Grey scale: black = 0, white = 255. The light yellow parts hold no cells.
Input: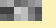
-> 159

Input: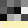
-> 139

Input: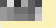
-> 72

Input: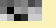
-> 103

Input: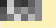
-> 138

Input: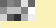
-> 102
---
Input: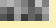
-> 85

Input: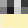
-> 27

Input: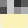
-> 203

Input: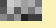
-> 188

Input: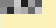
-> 43

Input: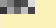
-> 163

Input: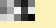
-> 166

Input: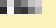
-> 244
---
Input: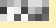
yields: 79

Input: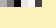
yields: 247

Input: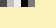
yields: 9

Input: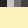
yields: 112

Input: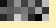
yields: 0

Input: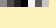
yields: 90

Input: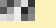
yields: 97

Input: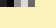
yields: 218

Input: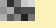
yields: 33
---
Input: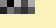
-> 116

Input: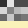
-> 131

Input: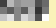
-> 92

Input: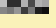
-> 119

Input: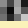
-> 11

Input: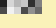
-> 241

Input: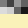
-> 206

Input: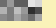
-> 124

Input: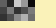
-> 122

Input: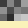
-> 75
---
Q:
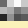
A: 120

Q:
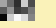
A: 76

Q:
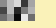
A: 125

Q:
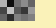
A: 55

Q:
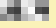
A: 79

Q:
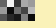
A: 68

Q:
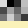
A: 101

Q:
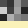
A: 160

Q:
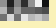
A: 89

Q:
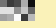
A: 197
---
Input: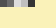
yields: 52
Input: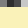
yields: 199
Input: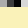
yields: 215
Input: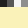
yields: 142
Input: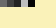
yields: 4
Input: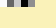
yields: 143
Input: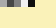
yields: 14
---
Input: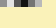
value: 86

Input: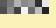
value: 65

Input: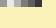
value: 178

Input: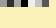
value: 168

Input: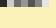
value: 108

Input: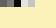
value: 11

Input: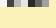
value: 186

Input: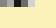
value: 24

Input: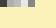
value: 188

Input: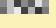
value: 234
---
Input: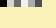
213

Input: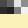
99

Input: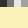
119

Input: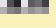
80

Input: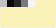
10

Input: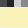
35

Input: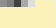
126
